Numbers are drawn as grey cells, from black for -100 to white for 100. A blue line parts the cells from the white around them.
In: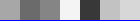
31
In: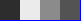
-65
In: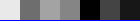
83
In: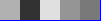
39
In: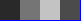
-68
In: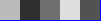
47
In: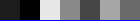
-78
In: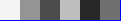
91
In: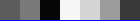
-28
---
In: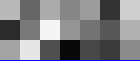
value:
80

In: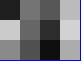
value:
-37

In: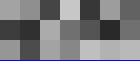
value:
-40

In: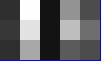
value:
32

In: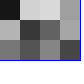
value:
-34

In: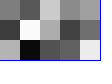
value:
-92

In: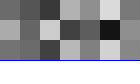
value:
-16

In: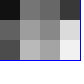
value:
45

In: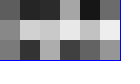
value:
-60

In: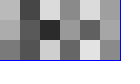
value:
-35
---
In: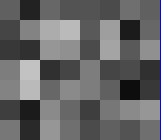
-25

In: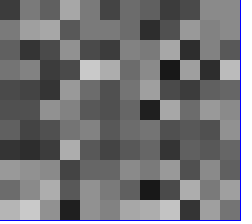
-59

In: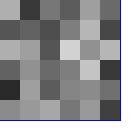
-7

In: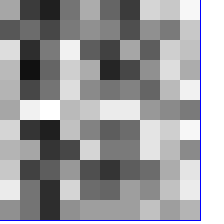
51

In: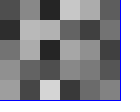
-55
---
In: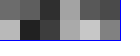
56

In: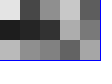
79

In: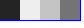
87

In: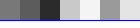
91

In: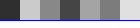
76

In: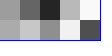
95

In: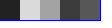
71
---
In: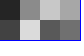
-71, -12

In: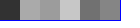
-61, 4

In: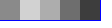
8, -52

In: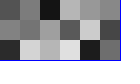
-35, -14

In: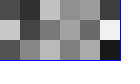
-41, -81

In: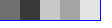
-13, 78
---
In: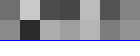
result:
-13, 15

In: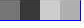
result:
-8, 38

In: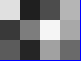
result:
76, -17

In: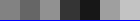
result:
2, 53

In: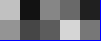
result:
51, -7

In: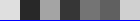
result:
75, 63
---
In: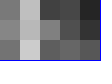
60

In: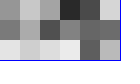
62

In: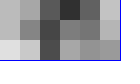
58

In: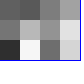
93

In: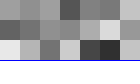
42

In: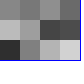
0

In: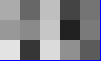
-58

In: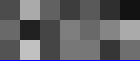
51
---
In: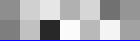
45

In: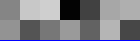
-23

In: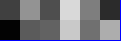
58

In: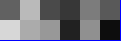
-74

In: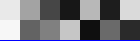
-88

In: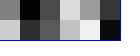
51

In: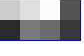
-4
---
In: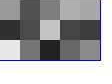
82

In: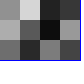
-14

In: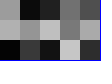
-97

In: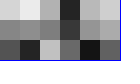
-35

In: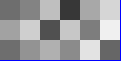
-14

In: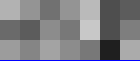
22

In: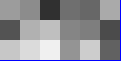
56

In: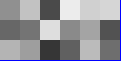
41

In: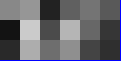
-68
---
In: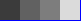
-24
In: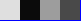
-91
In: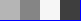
4
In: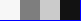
-1
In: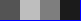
49
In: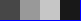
20
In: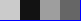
-86
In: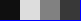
73
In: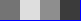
74
